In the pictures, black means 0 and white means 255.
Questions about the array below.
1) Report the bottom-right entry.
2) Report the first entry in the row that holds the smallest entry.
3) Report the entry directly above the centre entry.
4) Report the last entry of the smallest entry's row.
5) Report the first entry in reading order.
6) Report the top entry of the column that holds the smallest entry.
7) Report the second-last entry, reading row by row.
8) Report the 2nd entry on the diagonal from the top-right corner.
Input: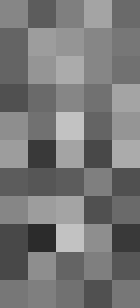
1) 119
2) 72
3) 194
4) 57
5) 134
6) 92
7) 80
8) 134
